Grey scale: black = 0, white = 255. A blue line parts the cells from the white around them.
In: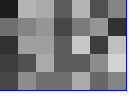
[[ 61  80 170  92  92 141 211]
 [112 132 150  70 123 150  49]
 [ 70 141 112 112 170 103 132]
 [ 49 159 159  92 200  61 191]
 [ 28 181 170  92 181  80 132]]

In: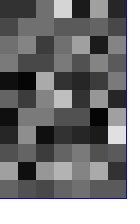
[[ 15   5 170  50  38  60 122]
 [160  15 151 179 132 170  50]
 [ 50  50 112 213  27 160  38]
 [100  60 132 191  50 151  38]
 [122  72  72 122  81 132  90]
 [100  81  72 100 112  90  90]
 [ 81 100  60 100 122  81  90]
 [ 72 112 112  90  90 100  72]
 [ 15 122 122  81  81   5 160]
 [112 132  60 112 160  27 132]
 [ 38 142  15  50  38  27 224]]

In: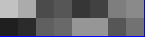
[[ 31  43  96 105 150 150  86 114]
 [194 171  75  86  54  65 126 138]]

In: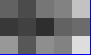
[[ 56  65  46  98 107]
 [ 98  75 118 130 194]
 [152  87 142 130 221]]

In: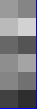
[[ 65  46]
 [103  84]
 [133 113]
 [154 133]
 [142 164]
 [186 210]]

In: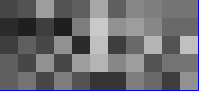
[[ 43  31  62  31 126 201 145 157 135 105 105]
 [ 95  71 145  71 157 180 135 157  83 116 116]
 [ 71  83 157  83  95 168  95 135 126 116 116]
 [ 62  95  71 145  43 192  62 105 180  83 192]
 [ 95 116  71 126  83  53  53 126 105  62 145]]

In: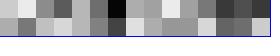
[[173 120 192 215 183 129  67 224 173 151 151 215 100 110 204]
 [204 235 140  91 183 110   5 173 161 235 161 120  57  79  57]]

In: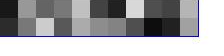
[[ 44 120 204  88 171 141 131  79  13  33 161]
 [ 24 152 100 120 192  67  33 216  79  67 181]]
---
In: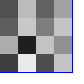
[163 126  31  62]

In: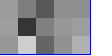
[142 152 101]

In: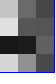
[71 86 23]

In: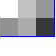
[152 171]

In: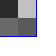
[193 105]

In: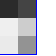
[ 68 239]

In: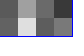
[57 93]

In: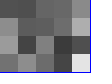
[138 109 128 141]
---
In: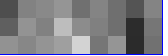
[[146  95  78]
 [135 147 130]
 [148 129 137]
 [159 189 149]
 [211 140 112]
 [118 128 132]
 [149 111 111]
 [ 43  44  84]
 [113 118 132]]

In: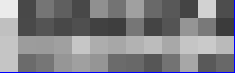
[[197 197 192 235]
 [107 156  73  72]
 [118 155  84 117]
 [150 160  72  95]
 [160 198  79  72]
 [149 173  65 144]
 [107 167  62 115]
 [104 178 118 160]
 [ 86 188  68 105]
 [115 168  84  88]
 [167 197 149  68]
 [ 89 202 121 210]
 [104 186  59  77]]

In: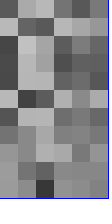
[[155 156 150 115  84 184  73  74  70 185  90]
 [140 116 137 137 180  66 182 183 193 100 170]
 [ 55  98 176 168 181  92 181 161 165  89 184]
 [146 137 169 128 110 176  98  79  92 183 116]
 [140 135 121 131 121 138 108  96 124 167  88]
 [130 135 148 120 104 171  87  95 102 151 121]]

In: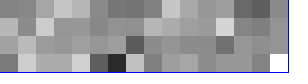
[[122 162 183 131]
 [206 186 140 135]
 [172 156 204 165]
 [172 152 150 198]
 [208 159 152 181]
 [ 94 150 136 137]
 [ 42 158 146 119]
 [192  91 144 115]
 [128 140 183 130]
 [158 149 172 198]
 [165 140 159 169]
 [142 140 155 151]
 [151 113 213 158]
 [152 150 133 105]
 [131 143 127  94]
 [255 148 148 138]]

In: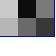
[[182 202]
 [106  13]
 [ 56 122]]

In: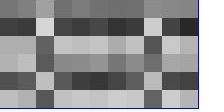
[[190  80 178 174  63 117]
 [177  91 190 174  59 128]
 [ 87 191  90  97 213 160]
 [193  89 137 195  69 112]
 [199  62 139 189  61 124]
 [195  56 148 195  71 113]
 [204  69 118 172  51 110]
 [200  93 139 193  59 112]
 [ 99 186 110  85 205 140]
 [204  73 167 201  67 136]
 [181  66 164 180  40 133]]

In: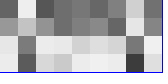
[[236 231 152 100]
 [ 91 123 195 238]
 [216 236 147  86]
 [202 233 110 110]
 [236 210 127 119]
 [240 222 137 103]
 [236 213 102 128]
 [ 60 120 230 208]
 [223 240 133 113]]
